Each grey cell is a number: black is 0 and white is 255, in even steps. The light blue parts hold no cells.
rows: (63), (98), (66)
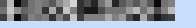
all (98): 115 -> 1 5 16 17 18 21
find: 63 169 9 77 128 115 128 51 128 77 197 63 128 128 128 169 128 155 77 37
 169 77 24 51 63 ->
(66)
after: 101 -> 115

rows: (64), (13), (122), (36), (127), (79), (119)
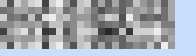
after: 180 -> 194
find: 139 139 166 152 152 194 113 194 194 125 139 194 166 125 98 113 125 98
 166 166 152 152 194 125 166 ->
(79)

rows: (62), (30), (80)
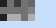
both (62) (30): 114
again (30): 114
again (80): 174
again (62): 114
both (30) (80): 114
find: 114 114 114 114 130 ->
(30)
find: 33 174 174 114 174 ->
(80)

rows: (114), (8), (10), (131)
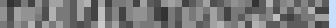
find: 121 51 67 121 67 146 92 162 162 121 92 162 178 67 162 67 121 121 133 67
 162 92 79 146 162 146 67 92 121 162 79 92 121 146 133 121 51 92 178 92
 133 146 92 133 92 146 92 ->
(114)
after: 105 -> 162

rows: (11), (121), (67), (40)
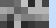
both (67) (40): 68
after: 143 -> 156
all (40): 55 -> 5
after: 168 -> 156
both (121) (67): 156
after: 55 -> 68

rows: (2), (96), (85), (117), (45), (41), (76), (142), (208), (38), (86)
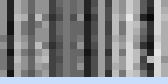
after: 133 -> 159
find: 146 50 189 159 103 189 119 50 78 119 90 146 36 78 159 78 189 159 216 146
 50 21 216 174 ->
(76)

